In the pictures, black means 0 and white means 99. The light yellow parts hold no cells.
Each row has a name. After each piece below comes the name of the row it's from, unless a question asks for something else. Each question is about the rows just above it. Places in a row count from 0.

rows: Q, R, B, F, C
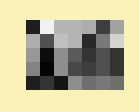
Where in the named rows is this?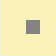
F, 0
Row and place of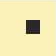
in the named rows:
R, 4
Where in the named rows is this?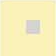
R, 6
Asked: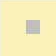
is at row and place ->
R, 2

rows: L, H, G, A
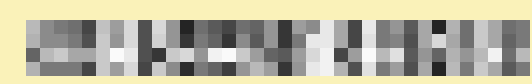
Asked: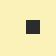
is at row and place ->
A, 11
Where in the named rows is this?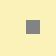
H, 26
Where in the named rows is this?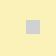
H, 9
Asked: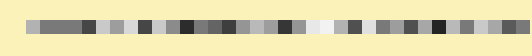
A
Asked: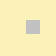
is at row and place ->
L, 5
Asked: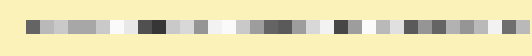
G

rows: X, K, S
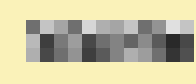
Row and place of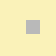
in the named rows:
K, 0
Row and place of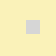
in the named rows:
X, 4
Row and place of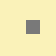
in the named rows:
K, 2
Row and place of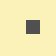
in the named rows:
S, 11
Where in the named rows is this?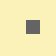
K, 7

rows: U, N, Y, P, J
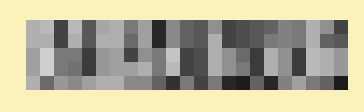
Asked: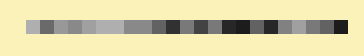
J
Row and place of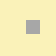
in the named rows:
U, 5
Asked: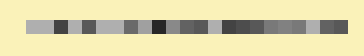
N
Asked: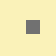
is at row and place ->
P, 3
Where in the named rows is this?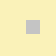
Y, 10

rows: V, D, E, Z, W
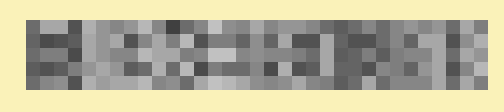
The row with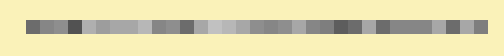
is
W
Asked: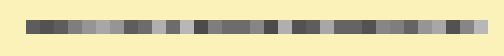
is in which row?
Z
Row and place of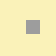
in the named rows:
W, 5

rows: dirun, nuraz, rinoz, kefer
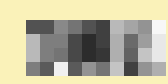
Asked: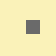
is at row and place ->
nuraz, 7
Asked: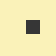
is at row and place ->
rinoz, 5

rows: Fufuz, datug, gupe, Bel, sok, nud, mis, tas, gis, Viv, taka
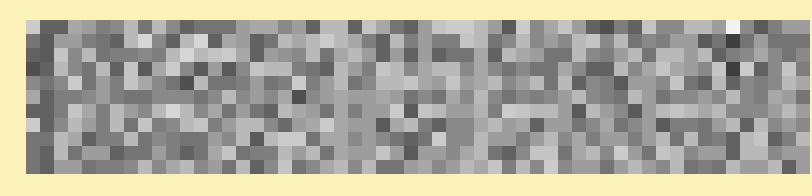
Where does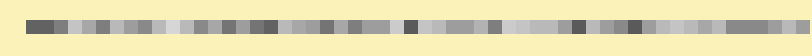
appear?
mis
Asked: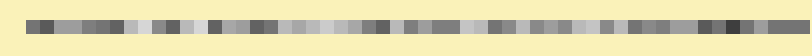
datug
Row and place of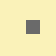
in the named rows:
tas, 18
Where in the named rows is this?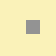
gupe, 18
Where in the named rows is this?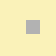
mis, 32

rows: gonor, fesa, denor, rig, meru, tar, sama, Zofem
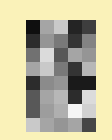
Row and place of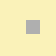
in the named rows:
sama, 2
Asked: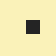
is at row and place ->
gonor, 3
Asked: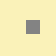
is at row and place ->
fesa, 4
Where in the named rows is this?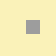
sama, 1
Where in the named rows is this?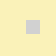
sama, 4

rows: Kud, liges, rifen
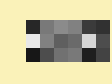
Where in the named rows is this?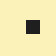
rifen, 4
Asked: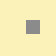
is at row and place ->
Kud, 2
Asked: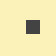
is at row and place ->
rifen, 5
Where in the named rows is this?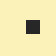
Kud, 0

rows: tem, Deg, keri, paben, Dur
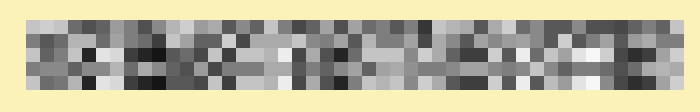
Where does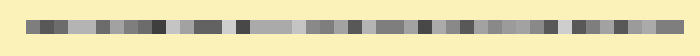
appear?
Deg
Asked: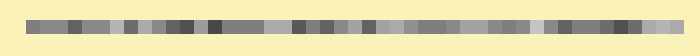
paben
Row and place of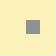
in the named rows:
paben, 27
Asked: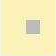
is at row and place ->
Dur, 37
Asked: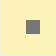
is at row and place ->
Dur, 2

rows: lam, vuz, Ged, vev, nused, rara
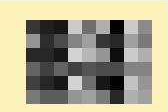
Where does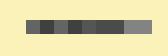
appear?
vev
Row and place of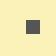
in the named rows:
vev, 4
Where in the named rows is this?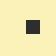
vuz, 1
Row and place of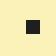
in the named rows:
lam, 1
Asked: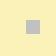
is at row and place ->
nused, 7
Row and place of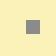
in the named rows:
lam, 8
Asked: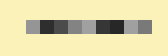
vuz

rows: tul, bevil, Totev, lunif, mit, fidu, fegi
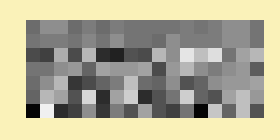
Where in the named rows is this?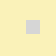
fidu, 4
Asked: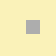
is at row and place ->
Totev, 2
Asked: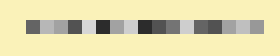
fidu
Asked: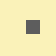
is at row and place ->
lunif, 16
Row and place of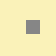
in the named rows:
bevil, 4

